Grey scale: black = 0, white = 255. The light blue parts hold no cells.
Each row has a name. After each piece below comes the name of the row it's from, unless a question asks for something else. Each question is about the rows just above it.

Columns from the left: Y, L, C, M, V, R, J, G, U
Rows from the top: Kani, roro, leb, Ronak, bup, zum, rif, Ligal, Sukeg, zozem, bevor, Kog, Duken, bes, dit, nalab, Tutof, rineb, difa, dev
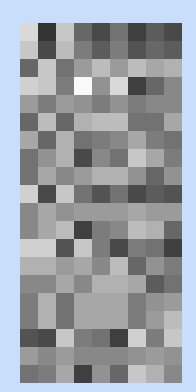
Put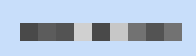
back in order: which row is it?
zozem
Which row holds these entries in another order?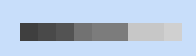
rineb
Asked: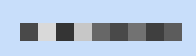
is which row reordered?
Kani
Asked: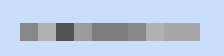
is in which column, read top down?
V
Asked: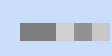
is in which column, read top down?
J
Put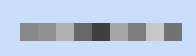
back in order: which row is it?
dev
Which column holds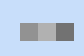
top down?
M

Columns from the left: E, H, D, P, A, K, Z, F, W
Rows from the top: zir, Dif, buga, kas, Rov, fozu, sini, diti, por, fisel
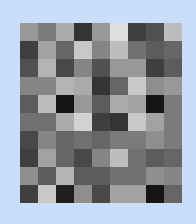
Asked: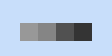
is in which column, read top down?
A
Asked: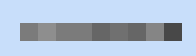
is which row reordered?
sini

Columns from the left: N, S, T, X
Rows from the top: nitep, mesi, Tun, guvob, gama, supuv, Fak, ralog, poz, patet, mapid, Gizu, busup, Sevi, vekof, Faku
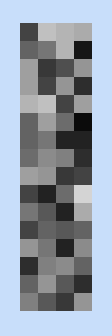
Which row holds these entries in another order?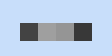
poz
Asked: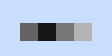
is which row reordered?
mesi
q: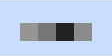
busup
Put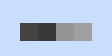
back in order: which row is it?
poz
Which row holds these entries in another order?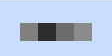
ralog

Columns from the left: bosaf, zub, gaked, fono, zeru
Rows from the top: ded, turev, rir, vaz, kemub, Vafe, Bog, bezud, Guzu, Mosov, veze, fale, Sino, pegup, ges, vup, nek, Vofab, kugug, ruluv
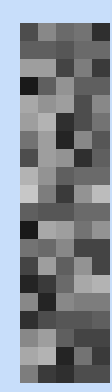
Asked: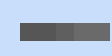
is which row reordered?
veze
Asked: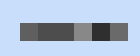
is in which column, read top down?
fono
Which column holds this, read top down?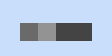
zeru
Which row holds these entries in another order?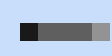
vaz
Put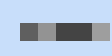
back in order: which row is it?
pegup

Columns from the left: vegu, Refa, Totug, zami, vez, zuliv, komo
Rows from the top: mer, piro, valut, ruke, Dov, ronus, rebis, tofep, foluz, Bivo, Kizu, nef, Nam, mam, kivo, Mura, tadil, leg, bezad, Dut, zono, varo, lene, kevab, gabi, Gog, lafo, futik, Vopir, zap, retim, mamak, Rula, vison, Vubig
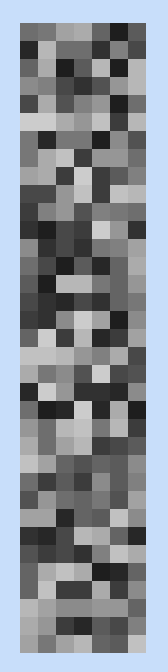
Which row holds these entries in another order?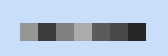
vison
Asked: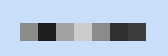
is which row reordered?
tadil
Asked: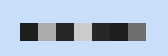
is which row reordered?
varo

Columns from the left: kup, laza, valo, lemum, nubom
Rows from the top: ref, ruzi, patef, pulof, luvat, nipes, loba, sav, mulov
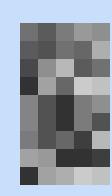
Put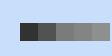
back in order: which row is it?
luvat
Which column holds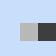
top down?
nubom

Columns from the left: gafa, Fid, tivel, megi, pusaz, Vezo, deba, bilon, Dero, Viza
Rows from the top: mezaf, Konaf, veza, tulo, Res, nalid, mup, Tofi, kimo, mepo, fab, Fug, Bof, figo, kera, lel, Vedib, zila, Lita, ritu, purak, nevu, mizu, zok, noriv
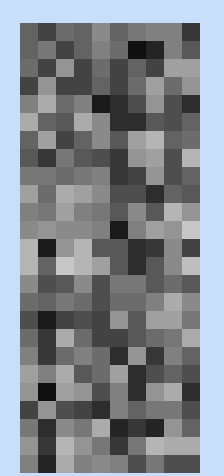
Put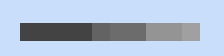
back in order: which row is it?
tulo
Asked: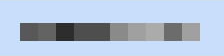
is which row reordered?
mepo
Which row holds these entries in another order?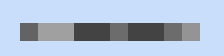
veza

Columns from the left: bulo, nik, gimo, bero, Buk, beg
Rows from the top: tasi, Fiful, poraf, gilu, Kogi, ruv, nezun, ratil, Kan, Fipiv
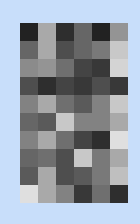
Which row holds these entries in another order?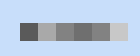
Kogi
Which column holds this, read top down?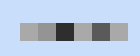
nik
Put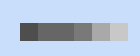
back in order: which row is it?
Fiful
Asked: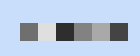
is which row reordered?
nezun

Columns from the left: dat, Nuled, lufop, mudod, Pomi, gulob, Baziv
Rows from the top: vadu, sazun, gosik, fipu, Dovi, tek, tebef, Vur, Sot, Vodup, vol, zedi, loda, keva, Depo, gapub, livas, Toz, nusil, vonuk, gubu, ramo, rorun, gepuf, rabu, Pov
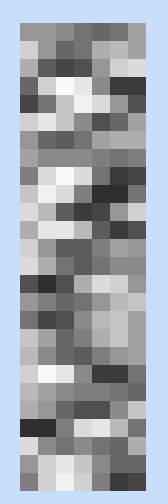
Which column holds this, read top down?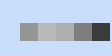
Pomi
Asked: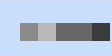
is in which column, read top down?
gulob
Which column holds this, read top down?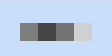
Baziv
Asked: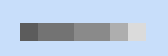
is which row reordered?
keva
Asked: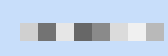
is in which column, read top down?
Nuled
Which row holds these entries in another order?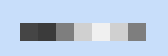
Pov

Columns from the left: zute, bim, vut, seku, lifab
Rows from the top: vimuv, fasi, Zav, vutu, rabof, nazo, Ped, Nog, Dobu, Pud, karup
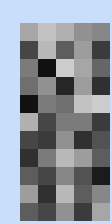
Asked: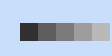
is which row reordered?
Nog
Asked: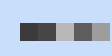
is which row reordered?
fasi
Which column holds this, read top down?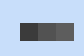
lifab
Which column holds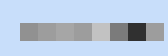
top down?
seku

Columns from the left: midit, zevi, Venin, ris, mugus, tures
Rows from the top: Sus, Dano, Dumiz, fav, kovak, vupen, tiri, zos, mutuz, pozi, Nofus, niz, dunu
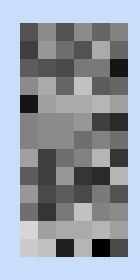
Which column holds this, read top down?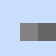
tures
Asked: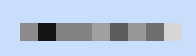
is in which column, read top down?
midit
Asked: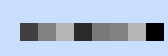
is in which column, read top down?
mugus
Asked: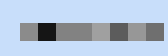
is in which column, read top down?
midit

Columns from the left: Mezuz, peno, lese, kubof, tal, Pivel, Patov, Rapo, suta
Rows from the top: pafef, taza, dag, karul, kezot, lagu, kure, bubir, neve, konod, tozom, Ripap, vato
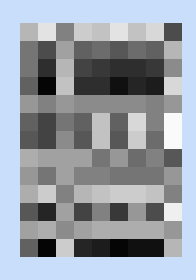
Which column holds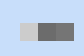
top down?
Patov
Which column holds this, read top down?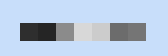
Patov
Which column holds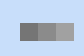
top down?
lese

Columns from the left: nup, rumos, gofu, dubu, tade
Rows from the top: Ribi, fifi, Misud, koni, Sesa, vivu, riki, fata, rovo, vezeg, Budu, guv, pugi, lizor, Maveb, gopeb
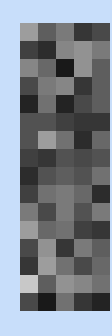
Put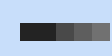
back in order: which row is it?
Sesa
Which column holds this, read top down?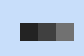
gofu
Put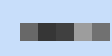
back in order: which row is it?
guv
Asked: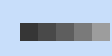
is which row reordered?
Ribi
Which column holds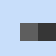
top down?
tade

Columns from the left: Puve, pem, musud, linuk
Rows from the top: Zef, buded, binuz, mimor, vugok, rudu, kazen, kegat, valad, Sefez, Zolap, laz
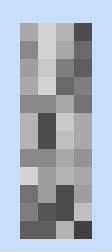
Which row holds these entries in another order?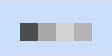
Zef
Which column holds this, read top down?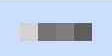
Puve
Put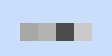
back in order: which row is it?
rudu
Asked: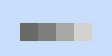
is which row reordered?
mimor
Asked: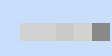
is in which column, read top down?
pem

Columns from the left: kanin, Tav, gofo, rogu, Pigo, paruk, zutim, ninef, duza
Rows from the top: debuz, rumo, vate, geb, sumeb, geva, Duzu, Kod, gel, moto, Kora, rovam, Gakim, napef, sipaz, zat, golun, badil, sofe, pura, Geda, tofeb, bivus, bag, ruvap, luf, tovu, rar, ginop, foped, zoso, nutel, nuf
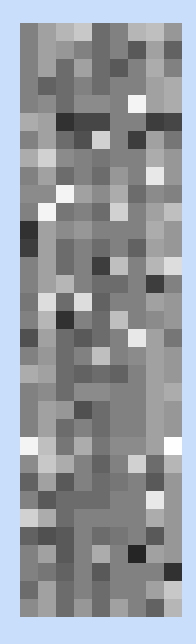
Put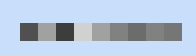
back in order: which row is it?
Duzu
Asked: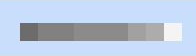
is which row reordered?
sumeb
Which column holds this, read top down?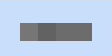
Pigo
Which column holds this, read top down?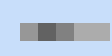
duza
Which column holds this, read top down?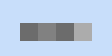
Pigo
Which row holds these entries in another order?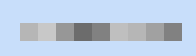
debuz
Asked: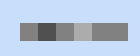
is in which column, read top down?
kanin

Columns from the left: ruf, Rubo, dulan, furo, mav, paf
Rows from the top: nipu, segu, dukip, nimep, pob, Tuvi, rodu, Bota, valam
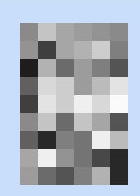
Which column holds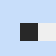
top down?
Rubo
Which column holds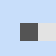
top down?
paf
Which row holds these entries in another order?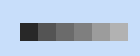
valam

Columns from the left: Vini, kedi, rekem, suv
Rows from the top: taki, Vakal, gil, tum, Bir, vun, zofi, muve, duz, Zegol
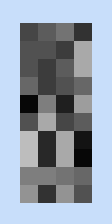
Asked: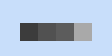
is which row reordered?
gil
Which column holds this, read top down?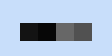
suv
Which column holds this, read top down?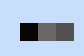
suv
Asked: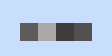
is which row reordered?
gil

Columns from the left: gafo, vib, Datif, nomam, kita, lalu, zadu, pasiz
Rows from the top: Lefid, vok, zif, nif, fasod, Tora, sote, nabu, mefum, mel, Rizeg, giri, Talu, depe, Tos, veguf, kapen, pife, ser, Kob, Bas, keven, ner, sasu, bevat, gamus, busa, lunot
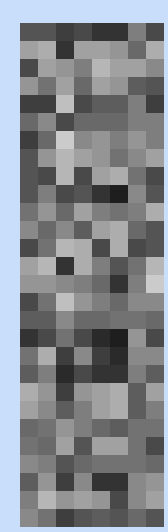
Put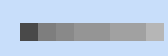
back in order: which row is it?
busa
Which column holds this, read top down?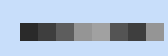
Datif
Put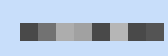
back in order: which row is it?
mefum
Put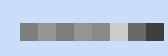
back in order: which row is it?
sote
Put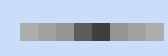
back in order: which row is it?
Bas

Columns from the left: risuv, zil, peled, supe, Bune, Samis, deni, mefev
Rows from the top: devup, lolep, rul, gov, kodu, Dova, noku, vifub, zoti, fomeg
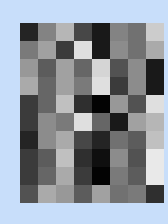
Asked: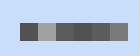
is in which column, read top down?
deni
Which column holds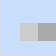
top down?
mefev
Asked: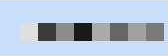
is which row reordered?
gov
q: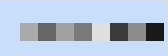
gov
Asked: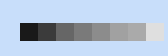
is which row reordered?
gov
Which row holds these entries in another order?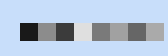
gov

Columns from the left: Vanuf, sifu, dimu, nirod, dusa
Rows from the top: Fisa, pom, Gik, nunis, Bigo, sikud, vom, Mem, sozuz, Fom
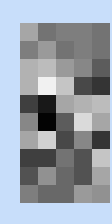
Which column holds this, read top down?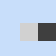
sifu
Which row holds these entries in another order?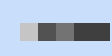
Mem
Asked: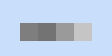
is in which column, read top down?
dimu
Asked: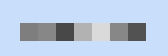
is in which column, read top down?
nirod
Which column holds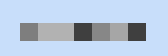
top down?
Vanuf
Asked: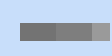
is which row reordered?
pom

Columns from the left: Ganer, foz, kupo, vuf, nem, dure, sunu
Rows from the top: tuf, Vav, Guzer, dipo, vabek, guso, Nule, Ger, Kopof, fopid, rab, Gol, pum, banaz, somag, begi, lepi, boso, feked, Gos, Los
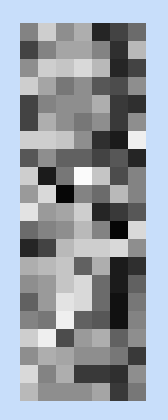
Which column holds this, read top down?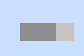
kupo
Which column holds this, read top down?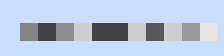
Ganer
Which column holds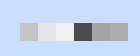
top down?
kupo
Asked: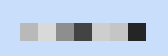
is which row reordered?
Guzer
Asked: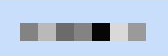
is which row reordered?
fopid
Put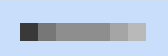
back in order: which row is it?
Los
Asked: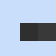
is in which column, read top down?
dure

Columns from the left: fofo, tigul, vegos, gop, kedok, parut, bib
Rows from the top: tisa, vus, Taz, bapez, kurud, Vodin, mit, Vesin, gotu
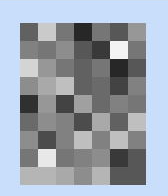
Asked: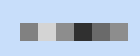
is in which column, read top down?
fofo
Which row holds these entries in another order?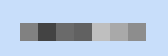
bapez
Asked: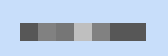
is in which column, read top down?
bib
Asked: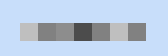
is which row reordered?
mit
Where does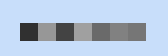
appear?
kurud
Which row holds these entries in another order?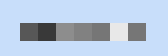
Vesin
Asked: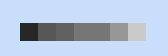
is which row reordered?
tisa

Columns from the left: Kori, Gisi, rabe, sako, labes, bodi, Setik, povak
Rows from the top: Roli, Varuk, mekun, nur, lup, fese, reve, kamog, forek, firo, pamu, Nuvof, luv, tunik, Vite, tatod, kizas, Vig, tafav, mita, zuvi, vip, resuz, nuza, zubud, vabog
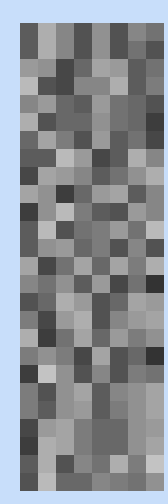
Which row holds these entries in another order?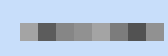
zuvi
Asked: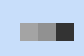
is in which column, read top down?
povak

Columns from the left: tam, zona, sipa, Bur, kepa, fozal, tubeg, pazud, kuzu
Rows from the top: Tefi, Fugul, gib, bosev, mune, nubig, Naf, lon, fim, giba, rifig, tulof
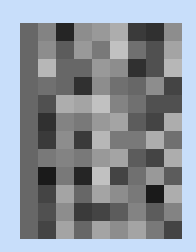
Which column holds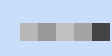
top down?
kepa
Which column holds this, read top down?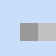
kepa

